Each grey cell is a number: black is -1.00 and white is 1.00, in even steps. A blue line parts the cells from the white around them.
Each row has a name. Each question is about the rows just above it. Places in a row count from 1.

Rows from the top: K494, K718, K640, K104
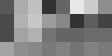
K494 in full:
[-0.31  0.34  0.50 -0.60 -0.21  0.81  0.60  0.11]
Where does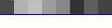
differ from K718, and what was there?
3, [0.55]

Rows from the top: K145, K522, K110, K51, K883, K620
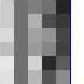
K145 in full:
[ 0.59 -0.12 -0.01 -0.12 -0.72]
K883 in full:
[ 0.81 -0.12  0.64 -0.66 -0.28]
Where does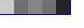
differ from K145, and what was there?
3, [-0.01]
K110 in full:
[ 0.70 -0.12  0.27  0.16 -0.44]
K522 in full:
[ 0.59 -0.12  0.37 -0.39 -0.55]

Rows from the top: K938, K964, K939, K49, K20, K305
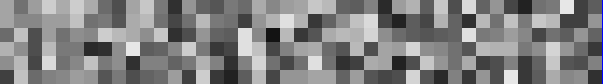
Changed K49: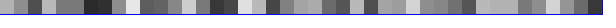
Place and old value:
19, [0.51]
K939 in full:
[-0.16  0.51 -0.39  0.23 -0.11  0.11  0.06  0.61  0.45  0.34  0.11  0.56
 -0.62 -0.39  0.17 -0.22 -0.27  0.76  0.06 -0.85  0.45 -0.56 -0.33  0.34
  0.45  0.40  0.66  0.11 -0.16 -0.27 -0.33 -0.27 -0.22  0.76 -0.05  0.01
  0.23  0.06 -0.45 -0.11 -0.27  0.17 -0.22]
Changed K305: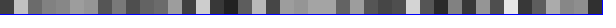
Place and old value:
21, [0.17]
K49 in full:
[ 0.40  0.11 -0.39  0.45 -0.05 -0.05 -0.67 -0.62  0.11  0.81 -0.27 -0.22
  0.06  0.61 -0.05 -0.56 -0.45  0.76  0.51 -0.45  0.01  0.29  0.34 -0.16
 -0.33  0.45 -0.39  0.29  0.23  0.66  0.11  0.06 -0.11 -0.33  0.45  0.40
  0.40 -0.05  0.11  0.66  0.17 -0.16 -0.56]
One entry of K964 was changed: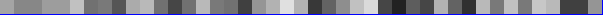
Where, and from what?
36, [-0.11]
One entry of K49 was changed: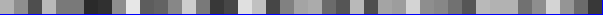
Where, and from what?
38, [-0.05]

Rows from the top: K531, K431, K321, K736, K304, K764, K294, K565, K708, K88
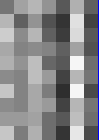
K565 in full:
[ 0.09  0.03  0.32  0.21 -0.48  0.43 -0.08]
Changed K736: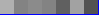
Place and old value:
1, [0.32]
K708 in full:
[ 0.21  0.21  0.27 -0.14 -0.31  0.49 -0.14]
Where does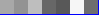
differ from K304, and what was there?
1, [0.38]
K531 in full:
[-0.08  0.27  0.43  0.15 -0.31  0.38 -0.25]
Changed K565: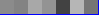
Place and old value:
4, [0.21]

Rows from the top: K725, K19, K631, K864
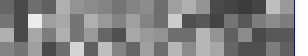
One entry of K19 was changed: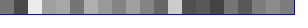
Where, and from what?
12, [-0.14]
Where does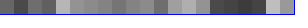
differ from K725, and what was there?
5, [0.37]
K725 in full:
[-0.20 -0.42 -0.14 -0.25  0.37  0.15  0.09  0.03 -0.08  0.03  0.09 -0.14
  0.25  0.37  0.15 -0.42 -0.47 -0.53 -0.47  0.49  0.20]
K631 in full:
[ 0.37 -0.42  0.31 -0.02  0.37 -0.08  0.20 -0.20 -0.37  0.31  0.20  0.15
 -0.14 -0.14  0.43  0.15 -0.25  0.09 -0.42 -0.31 -0.31]
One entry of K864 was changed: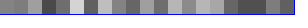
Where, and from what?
2, [-0.08]
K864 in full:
[ 0.03 -0.08  0.25 -0.42 -0.14  0.66 -0.25  0.49  0.03 -0.20  0.25 -0.14
  0.43  0.09  0.43  0.31 -0.20 -0.37 -0.37 -0.02 -0.25]

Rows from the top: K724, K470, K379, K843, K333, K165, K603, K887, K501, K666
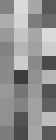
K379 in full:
[0.20 0.54 0.31 0.71]
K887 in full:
[ 0.14  0.02  0.26 -0.24]
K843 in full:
[0.02 0.42 0.26 0.60]

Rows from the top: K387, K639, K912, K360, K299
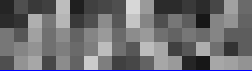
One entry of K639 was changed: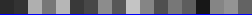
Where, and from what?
7, [-0.38]
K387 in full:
[-0.71 -0.38 -0.55 -0.50  0.48 -0.76 -0.50 -0.44 -0.38  0.69  0.21 -0.66
 -0.66 -0.55 -0.66 -0.44  0.26 -0.17]
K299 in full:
[-0.38  0.15  0.31 -0.44  0.10 -0.22  0.59 -0.01 -0.50 -0.44 -0.22  0.31
  0.21 -0.71 -0.82  0.31  0.26  0.15]

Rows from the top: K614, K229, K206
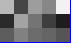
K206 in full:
[-0.27  0.01 -0.15 -0.21 -0.33]
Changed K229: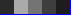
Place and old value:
2, [0.28]
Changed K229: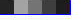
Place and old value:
1, [-0.67]
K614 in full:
[ 0.45 -0.45  0.23  0.06  0.90]

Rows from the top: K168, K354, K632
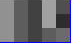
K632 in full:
[ 0.14 -0.27 -0.49 -0.27 -0.16]
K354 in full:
[ 0.14 -0.27 -0.49  0.26 -0.65]

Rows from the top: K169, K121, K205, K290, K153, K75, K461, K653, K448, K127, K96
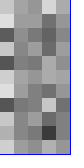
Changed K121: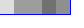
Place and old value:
5, [0.18]
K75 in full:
[0.62 0.29 0.18 0.34 0.29]
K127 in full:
[ 0.39  0.06 -0.05 -0.54  0.00]
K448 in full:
[ 0.56  0.06  0.23 -0.16  0.00]

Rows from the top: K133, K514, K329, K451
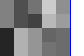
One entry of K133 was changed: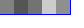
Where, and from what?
2, [-0.38]
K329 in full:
[-0.71  0.39  0.17 -0.21 -0.15]
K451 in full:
[-0.71  0.39  0.17 -0.10 -0.15]
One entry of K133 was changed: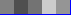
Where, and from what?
5, [0.12]
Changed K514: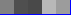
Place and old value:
3, [-0.49]
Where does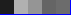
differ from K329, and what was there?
1, [-0.71]

